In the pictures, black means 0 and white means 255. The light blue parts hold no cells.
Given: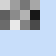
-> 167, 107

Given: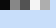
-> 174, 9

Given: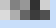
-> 208, 219

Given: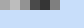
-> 127, 168

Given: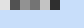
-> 47, 226

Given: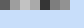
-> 146, 93

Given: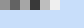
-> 239, 146

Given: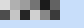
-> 98, 77

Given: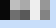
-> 151, 8

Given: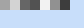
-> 61, 164
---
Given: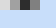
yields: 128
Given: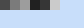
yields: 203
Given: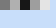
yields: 228
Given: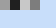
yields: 125
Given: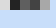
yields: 168
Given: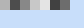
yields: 109
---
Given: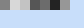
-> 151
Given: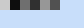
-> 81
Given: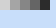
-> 44
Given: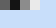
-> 234
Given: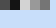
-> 117
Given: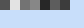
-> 60
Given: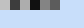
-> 92
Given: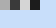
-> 28
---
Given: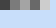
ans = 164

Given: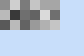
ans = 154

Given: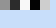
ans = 248

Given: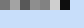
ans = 130

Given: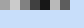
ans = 23

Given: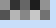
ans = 135

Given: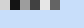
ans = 65

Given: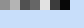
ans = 226

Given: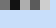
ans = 174

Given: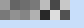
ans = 40
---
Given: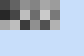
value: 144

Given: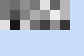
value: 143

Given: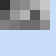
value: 140

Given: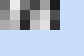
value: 120

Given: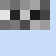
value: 144

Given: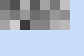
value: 175
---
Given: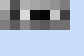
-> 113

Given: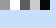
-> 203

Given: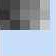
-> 147

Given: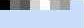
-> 178

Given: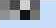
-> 18

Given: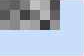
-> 56
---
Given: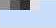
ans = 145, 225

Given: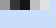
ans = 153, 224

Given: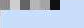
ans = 141, 17

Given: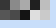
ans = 54, 202

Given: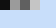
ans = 15, 197

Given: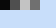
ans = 8, 112

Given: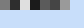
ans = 123, 154
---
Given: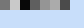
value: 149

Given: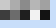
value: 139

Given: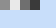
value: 233

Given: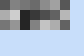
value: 140

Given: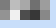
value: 168

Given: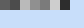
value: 123

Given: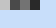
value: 74
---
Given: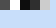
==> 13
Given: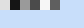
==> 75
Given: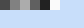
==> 96
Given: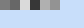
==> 55
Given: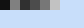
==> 76
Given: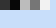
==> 188
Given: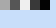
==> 239
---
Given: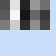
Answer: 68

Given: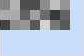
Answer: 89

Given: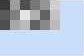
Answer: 186

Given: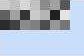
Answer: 117

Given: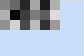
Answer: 154

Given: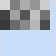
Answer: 75

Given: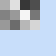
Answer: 214

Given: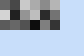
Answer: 52

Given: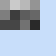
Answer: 41
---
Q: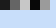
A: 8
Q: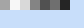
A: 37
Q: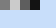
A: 19
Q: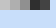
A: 47
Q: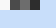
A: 45
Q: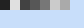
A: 34
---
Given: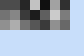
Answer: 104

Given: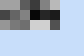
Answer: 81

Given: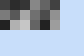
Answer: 157

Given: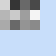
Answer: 138

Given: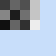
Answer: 237

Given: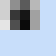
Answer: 161

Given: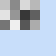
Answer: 172

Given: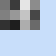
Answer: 106
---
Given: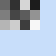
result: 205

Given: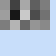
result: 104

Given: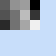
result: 114

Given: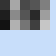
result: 117

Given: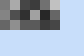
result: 90

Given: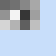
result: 179

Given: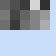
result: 110
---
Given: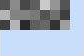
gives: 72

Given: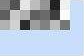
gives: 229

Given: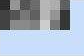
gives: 85

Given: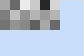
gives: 235

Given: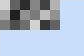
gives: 44

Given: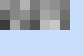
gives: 178

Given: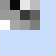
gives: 231

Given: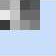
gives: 76

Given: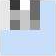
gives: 252
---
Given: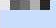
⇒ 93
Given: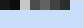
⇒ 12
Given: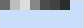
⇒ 190
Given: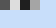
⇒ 221
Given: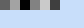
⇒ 163
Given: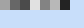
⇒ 103
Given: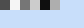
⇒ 245
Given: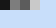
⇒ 125
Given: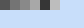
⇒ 116
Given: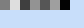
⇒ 222
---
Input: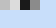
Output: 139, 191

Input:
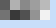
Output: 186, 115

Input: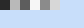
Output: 215, 41

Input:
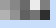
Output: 126, 178

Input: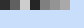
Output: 169, 46

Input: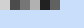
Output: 97, 209

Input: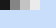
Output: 235, 24

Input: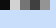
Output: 148, 12
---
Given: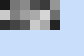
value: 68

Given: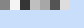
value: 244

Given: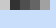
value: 50

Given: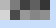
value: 74

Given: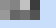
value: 102

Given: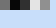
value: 7

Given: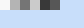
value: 180

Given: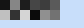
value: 51

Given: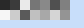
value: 204

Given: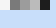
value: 122
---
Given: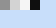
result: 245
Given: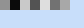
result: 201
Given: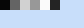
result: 209
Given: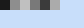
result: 192
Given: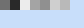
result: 236
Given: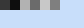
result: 178
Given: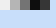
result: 116
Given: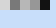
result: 183
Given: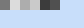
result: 173
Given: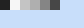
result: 196
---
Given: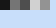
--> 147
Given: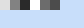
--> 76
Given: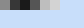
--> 211
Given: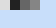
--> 133
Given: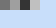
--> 192
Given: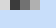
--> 176
